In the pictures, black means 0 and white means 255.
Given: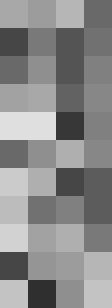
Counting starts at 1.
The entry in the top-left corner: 168
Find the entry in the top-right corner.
105
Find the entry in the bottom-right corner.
195
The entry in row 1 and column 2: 156
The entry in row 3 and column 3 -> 84
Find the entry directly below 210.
70
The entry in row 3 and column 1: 105
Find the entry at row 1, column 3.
182
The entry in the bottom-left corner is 195

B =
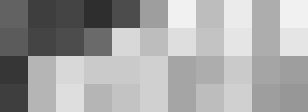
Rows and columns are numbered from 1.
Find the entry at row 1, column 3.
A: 68
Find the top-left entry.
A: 98
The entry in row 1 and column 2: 62
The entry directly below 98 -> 91
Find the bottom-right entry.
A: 151
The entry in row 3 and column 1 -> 54
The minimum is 46
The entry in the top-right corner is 241
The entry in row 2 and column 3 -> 76
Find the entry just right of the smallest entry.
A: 76
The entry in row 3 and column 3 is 216

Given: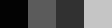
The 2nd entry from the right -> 49
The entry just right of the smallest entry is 91

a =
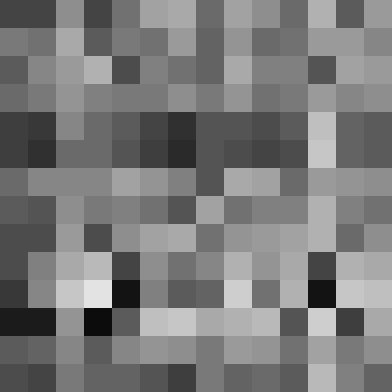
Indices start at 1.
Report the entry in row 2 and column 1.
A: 121
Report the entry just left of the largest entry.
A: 198
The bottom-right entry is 99
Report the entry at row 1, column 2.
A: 68
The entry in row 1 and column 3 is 142
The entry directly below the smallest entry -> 91
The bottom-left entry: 76
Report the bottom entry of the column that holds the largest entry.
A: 99
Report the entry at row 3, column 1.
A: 91
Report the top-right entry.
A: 154
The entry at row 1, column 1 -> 68
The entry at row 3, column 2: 134
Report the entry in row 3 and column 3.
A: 154
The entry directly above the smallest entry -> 227
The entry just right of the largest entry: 19
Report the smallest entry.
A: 12
